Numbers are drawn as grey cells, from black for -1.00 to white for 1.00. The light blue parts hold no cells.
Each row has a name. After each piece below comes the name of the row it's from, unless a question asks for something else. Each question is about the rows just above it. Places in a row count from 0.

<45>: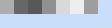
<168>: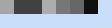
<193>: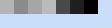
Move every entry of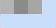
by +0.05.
0.46, 0.14, 0.35
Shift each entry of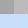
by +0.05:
0.35, 0.52
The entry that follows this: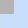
0.09

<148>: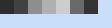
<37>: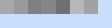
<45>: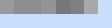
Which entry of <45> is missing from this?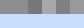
0.16
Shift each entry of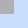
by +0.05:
0.43

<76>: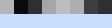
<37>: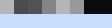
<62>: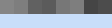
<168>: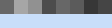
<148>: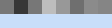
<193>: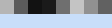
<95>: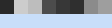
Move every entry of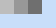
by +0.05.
0.53, 0.24, -0.08
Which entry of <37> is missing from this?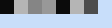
-0.35
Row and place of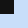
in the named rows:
<193>, 2
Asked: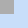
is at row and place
<76>, 5

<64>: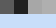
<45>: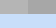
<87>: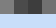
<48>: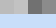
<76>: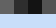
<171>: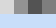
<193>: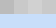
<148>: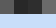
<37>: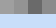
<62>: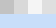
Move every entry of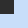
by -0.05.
-0.69
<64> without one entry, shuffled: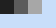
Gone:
0.37
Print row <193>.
0.47, 0.58, 0.64, 0.58
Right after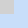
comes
0.58
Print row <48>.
0.47, 0.52, -0.11, 0.09

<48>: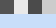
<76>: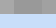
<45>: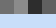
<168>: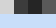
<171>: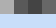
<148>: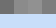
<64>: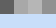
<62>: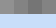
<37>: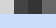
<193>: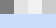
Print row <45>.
-0.13, 0.09, -0.65, -0.25
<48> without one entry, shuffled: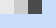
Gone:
-0.35

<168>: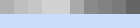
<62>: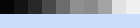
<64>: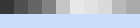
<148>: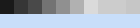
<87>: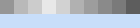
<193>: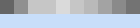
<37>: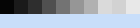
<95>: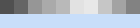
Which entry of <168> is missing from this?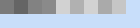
0.50
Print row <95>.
-0.37, -0.21, 0.18, 0.33, 0.45, 0.77, 0.82, 0.55, 0.28, 0.02
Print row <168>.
0.39, 0.50, 0.55, 0.65, 0.65, 0.33, 0.08, 0.02, -0.04, -0.21
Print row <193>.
-0.21, 0.13, 0.55, 0.55, 0.71, 0.55, 0.45, 0.28, 0.08, -0.10

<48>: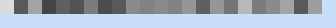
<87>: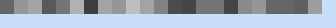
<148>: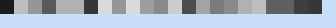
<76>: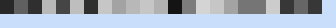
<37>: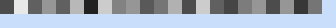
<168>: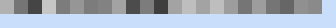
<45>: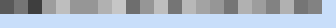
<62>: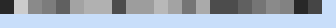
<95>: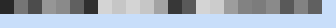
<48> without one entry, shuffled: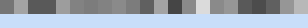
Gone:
-0.35
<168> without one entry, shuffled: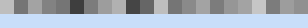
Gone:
-0.40
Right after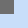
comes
0.18
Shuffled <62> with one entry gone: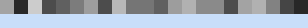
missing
0.33
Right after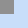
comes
0.08

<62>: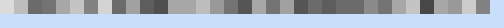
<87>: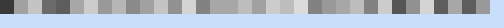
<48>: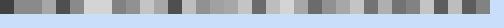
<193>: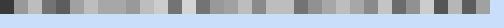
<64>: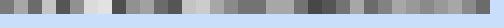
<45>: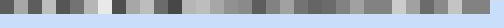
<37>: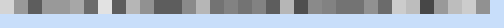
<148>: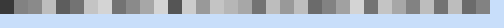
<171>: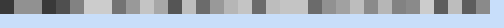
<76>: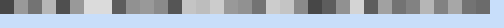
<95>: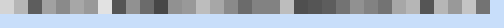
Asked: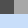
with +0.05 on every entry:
-0.33, 0.36
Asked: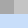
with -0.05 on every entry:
0.26, 0.49
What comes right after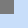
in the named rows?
0.31
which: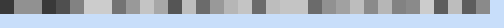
<171>
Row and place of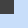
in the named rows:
<48>, 0
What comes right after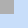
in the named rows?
-0.10
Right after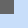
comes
-0.16

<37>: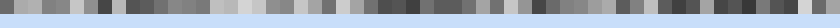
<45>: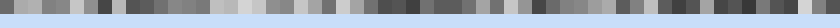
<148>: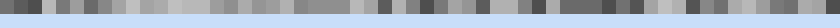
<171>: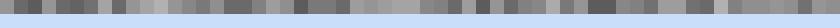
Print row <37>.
-0.17, 0.34, 0.39, 0.01, 0.06, 0.55, 0.12, -0.45, 0.44, -0.34, -0.28, -0.11, 0.06, 0.01, -0.05, 0.50, 0.44, 0.66, 0.55, 0.12, 0.06, 0.55, 0.29, -0.11, 0.60, 0.29, -0.11, -0.39, -0.34, -0.50, -0.11, -0.28, -0.28, -0.11, 0.29, -0.11, 0.55, 0.17, -0.45, -0.17, 0.01, 0.06, 0.23, 0.34, -0.28, 0.01, 0.50, -0.28, -0.50, -0.34, 0.29, -0.45, -0.34, -0.56, -0.05, -0.34, -0.45, 0.66, -0.17, 0.29
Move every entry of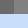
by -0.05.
-0.22, -0.04
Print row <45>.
-0.17, 0.34, 0.39, 0.01, 0.06, 0.55, 0.12, -0.45, 0.44, -0.34, -0.28, -0.11, 0.06, 0.01, -0.05, 0.50, 0.44, 0.66, 0.55, 0.12, 0.06, 0.55, 0.29, -0.11, 0.60, 0.29, -0.11, -0.39, -0.34, -0.50, -0.11, -0.28, -0.28, -0.11, 0.29, -0.11, 0.55, 0.17, -0.45, -0.17, 0.01, 0.06, 0.23, 0.34, -0.28, 0.01, 0.50, -0.28, -0.50, -0.34, 0.29, -0.45, -0.34, -0.56, -0.05, -0.34, -0.45, 0.66, 0.01, -0.34
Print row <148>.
-0.11, -0.28, -0.39, 0.44, -0.05, 0.23, -0.17, 0.06, 0.29, 0.50, 0.29, 0.34, 0.50, 0.44, 0.44, 0.23, 0.12, 0.34, 0.17, 0.23, 0.39, 0.06, 0.12, 0.12, 0.12, 0.44, 0.29, -0.28, 0.39, 0.01, -0.39, -0.05, 0.29, 0.17, -0.28, 0.39, 0.39, 0.01, -0.39, 0.34, -0.17, -0.17, -0.17, -0.39, -0.11, -0.34, 0.29, 0.50, 0.39, -0.34, 0.06, -0.11, 0.34, 0.44, 0.23, -0.05, -0.11, 0.34, 0.29, -0.39
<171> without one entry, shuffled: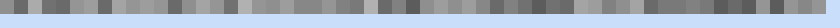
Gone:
-0.22

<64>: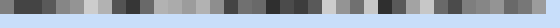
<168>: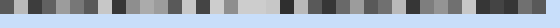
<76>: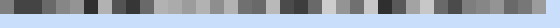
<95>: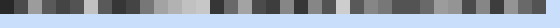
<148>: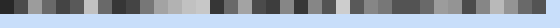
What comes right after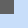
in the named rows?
0.22
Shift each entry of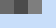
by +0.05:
-0.13, -0.36, 0.04
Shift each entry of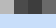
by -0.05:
0.40, -0.46, -0.57, -0.23

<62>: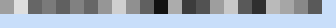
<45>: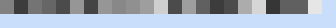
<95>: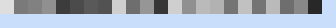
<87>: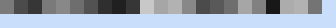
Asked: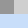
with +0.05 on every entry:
0.23, 0.67
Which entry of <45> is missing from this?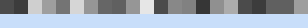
-0.47
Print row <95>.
0.74, -0.04, 0.01, 0.13, -0.53, -0.41, -0.30, -0.36, 0.62, -0.14, 0.18, -0.58, 0.62, 0.13, 0.46, 0.40, -0.09, 0.51, -0.09, 0.46, -0.14, 0.07, -0.69
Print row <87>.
-0.04, -0.41, -0.58, -0.04, 0.07, -0.14, -0.36, -0.63, -0.75, -0.58, 0.57, 0.30, 0.40, 0.07, -0.41, -0.30, -0.14, 0.30, 0.01, -0.81, 0.35, 0.40, -0.09
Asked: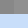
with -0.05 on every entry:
0.02, 0.08

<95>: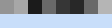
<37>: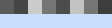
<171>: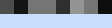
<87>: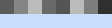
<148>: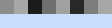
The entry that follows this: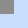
0.31
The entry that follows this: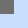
0.26
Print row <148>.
0.10, 0.31, -0.79, -0.13, 0.26, -0.69, -0.02, 0.31
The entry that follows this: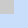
-0.08
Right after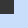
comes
-0.69
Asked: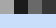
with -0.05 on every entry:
0.26, -0.84, -0.23, -0.63

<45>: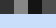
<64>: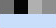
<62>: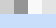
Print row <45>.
-0.61, 0.05, -0.84, -0.39
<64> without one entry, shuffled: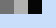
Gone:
0.11
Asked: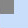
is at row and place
<45>, 1
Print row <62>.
0.62, 0.17, 0.95, 0.79
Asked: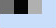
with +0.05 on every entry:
-0.06, -0.91, 0.43

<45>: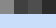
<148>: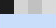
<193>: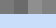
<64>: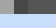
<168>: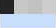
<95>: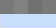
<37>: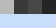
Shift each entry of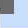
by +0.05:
-0.11
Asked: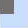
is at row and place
<95>, 2
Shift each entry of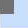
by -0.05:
-0.16
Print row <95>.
-0.05, 0.01, -0.11, -0.05
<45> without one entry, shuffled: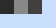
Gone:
-0.39
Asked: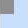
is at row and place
<193>, 2

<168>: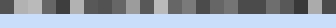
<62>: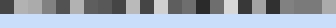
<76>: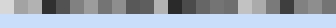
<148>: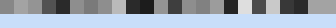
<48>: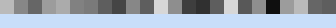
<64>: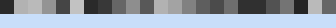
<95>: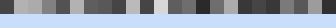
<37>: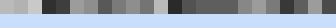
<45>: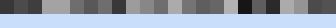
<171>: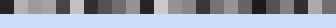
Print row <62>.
-0.46, 0.40, 0.34, 0.01, -0.36, 0.40, -0.26, -0.31, -0.46, 0.46, -0.46, 0.63, -0.26, -0.14, -0.67, -0.14, 0.69, -0.56, 0.28, -0.62, 0.01, -0.04, -0.04, 0.34
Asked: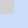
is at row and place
<62>, 11

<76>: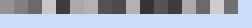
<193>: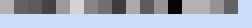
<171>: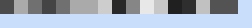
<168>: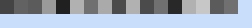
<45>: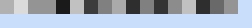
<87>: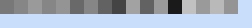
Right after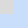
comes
0.16
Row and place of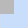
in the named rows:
<87>, 15
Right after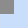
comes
0.51
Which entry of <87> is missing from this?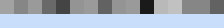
-0.06
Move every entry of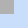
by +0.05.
0.44
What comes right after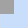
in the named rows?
-0.23

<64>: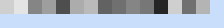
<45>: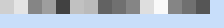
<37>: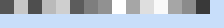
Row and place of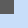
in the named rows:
<37>, 5
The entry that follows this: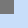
-0.71
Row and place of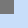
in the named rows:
<64>, 10
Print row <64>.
0.62, 0.79, 0.04, 0.24, -0.39, 0.35, 0.46, -0.23, -0.12, 0.04, -0.07, -0.71, 0.62, -0.12, 0.41
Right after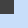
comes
0.51
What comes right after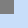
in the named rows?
0.14
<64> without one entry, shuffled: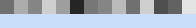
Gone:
0.41

